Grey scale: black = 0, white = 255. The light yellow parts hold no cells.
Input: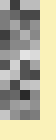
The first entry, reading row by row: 197
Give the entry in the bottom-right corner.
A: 124
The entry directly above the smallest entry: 188
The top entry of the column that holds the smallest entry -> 188
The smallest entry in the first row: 61
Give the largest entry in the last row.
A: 197
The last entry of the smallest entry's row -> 136
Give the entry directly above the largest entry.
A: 136
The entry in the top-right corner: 188
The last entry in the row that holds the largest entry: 218
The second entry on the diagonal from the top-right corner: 72
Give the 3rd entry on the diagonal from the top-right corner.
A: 165
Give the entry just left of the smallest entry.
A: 103

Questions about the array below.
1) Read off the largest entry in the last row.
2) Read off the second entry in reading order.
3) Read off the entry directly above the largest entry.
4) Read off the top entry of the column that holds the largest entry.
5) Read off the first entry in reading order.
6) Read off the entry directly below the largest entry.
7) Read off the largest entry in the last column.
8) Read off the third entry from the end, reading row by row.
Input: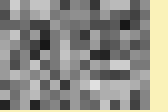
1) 195
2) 205
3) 100
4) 54
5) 111
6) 154
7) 174
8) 174

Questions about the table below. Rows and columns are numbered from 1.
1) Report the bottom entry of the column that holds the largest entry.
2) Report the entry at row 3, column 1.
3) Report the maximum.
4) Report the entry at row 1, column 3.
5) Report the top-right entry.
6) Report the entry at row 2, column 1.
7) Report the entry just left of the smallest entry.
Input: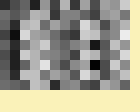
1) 99
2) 99
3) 236
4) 99
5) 203
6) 109
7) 161

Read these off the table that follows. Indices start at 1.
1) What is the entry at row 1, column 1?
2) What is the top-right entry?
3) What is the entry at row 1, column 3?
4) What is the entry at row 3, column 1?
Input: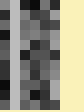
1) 137
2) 41
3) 30
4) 106

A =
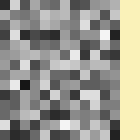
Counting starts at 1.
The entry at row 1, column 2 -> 210
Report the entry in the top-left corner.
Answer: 43
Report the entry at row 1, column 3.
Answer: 83
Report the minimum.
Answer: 22
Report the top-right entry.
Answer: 177
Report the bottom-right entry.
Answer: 34
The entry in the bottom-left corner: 83
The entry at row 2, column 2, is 126
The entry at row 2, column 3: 117
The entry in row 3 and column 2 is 177
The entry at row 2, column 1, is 177

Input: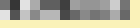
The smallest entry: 54
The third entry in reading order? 226
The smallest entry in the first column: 116
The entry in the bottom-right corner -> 104
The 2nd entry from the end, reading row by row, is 171
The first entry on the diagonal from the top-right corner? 116

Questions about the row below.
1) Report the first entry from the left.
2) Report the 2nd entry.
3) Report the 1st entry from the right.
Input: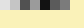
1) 226
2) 197
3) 123
